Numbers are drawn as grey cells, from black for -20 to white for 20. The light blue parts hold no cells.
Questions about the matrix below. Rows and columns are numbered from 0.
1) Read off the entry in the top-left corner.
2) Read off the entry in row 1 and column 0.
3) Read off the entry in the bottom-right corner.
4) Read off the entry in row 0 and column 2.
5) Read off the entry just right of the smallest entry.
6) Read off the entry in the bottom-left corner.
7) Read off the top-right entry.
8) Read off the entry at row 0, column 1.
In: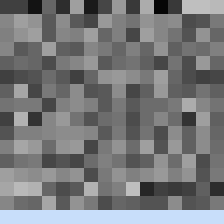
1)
-10
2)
1
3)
-1
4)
-17
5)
-11
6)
1
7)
9
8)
-10

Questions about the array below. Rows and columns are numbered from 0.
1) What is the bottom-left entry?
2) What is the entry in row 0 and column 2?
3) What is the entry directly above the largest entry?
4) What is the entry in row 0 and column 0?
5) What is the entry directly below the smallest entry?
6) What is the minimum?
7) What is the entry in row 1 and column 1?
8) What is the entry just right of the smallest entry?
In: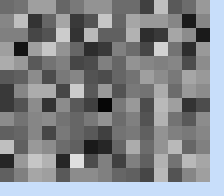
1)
-5
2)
5
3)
-5
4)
-3
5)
3
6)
-19
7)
10
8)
-1

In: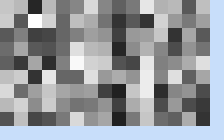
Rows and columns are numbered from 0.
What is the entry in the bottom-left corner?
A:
-7
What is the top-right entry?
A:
10
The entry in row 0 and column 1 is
9
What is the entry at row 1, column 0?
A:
12
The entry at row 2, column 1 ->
0
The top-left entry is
11
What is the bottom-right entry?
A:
-12
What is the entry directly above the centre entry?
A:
8
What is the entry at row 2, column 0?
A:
-6
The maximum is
20
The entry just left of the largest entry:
-6
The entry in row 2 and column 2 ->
-10
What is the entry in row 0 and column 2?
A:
-14
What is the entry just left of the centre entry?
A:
13

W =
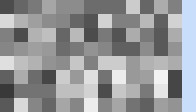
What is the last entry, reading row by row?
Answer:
3
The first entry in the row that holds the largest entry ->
-5
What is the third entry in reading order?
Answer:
-1
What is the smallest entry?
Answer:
-11
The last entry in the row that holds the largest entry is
-9
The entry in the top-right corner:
0
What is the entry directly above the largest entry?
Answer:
9
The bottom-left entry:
-6
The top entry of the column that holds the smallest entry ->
-8
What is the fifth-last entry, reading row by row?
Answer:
6
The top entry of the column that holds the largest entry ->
7
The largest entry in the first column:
15
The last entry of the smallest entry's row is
-9
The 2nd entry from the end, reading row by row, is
5
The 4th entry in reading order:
6
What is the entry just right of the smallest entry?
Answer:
-2
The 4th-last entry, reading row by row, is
-2
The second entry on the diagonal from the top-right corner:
-5
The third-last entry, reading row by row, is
-5
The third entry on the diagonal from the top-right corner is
-1
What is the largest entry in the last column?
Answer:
13

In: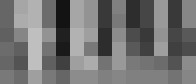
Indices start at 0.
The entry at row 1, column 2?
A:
8
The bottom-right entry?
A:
1
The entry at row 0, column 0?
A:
-4
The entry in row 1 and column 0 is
-4
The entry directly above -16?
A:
-15
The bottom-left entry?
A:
-1
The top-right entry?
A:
1
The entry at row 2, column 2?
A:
10
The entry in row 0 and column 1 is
6
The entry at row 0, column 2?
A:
8
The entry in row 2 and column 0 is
-5

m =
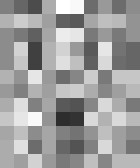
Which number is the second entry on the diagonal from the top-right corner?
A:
9
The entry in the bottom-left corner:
7
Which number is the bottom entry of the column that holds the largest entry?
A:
-1
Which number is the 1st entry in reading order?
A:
0
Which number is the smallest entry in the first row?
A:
-8
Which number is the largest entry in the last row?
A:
13
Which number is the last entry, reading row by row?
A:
9
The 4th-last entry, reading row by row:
10
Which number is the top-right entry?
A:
2
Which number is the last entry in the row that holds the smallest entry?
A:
9
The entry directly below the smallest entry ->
0
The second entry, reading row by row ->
-4
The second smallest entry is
-12
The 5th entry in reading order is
20
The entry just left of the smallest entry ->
3
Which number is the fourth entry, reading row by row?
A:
7
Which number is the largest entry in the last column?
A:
11
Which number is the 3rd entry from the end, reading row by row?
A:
1
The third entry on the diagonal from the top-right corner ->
4
